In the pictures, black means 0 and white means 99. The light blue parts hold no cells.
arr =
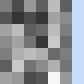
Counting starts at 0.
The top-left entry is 49
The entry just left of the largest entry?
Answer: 33
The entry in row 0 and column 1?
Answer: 29
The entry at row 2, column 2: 37
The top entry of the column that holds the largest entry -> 73
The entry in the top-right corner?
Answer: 37
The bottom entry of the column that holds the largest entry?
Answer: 96
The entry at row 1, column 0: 33
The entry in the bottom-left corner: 63
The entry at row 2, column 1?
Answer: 73
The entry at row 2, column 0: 63
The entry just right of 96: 59
